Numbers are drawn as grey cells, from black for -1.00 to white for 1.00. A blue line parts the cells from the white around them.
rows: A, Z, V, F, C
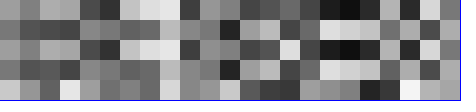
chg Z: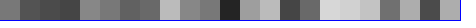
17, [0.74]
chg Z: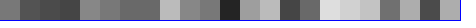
7, [-0.24]
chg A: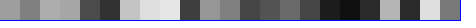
22, [0.69]
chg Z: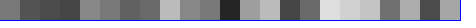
23, [0.36]
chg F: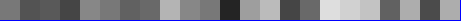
9, [0.47]
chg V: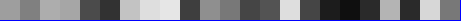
12, [0.00]

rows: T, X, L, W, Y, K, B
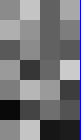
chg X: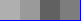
2, [0.15]
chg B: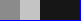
4, [-0.78]
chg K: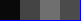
4, [-0.35]
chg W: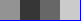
1, [0.21]
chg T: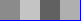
4, [0.32]
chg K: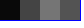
3, [-0.13]

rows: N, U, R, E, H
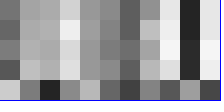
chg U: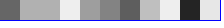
2, [0.34]
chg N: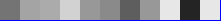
8, [0.14]
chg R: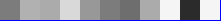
8, [0.29]
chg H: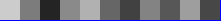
5, [0.44]
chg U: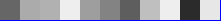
10, [-0.72]
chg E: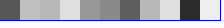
3, [0.39]
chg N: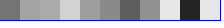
5, [0.19]

